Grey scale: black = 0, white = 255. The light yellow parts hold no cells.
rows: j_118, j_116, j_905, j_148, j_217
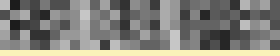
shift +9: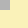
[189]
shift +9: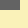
[108 108]
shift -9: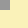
[143]
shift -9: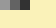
[143  90  41]
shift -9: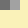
[102 153]
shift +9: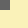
[108]

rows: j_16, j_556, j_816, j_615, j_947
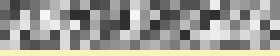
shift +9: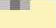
[206 132 187]
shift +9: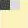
[ 80 227]

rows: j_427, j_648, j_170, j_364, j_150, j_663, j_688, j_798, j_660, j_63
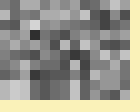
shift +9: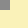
[147]
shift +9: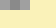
[169 147 169]
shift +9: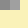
[147 169]
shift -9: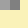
[151 119]
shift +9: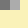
[126 181]

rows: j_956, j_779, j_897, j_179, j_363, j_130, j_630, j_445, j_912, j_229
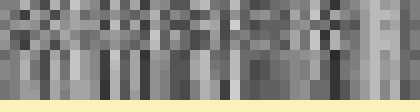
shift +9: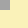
[173]
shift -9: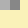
[167 126]
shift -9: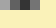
[155  88  43 107]
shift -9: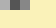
[167  76 126]
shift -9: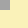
[155]
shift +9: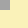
[173]

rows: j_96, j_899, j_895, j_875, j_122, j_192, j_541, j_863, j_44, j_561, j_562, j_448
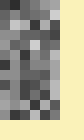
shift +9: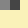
[141  78]
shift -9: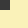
[48]
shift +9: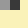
[161  66]

